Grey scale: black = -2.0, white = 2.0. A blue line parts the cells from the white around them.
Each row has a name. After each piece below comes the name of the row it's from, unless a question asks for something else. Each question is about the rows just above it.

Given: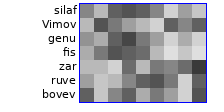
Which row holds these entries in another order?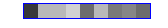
zar
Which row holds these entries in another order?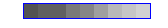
ruve
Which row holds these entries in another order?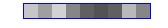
silaf
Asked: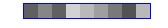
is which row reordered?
Vimov
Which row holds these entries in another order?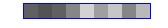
silaf
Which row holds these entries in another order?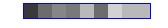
zar
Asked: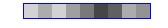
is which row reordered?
genu

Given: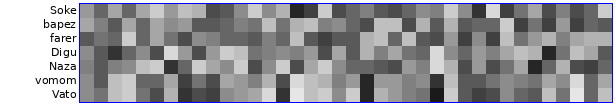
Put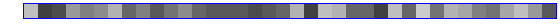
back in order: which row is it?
farer
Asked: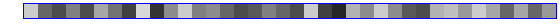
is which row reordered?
Soke
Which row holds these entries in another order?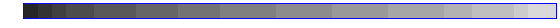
vomom
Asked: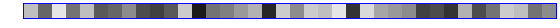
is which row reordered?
Vato

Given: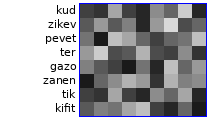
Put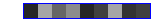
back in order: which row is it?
tik
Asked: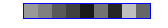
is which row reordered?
gazo
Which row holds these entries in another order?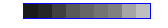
kifit
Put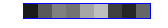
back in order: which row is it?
kifit

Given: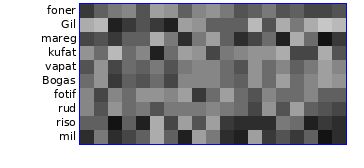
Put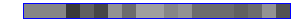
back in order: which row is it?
Bogas
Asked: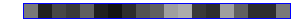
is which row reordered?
mil

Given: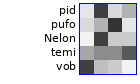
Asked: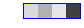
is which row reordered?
pid
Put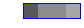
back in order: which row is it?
temi
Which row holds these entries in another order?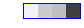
vob
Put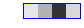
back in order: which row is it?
pufo
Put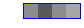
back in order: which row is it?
temi
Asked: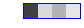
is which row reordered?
pid

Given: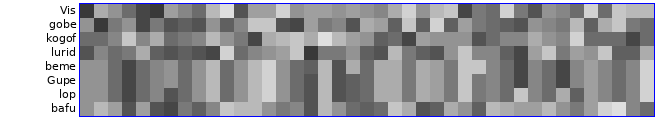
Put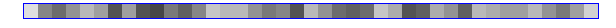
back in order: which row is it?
bafu
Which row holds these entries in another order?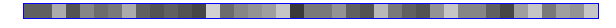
lurid
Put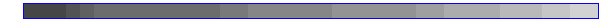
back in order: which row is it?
beme

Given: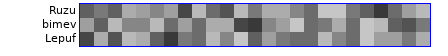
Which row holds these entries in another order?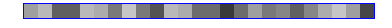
Ruzu
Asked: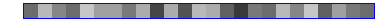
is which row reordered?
Lepuf
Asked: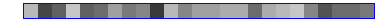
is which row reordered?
bimev

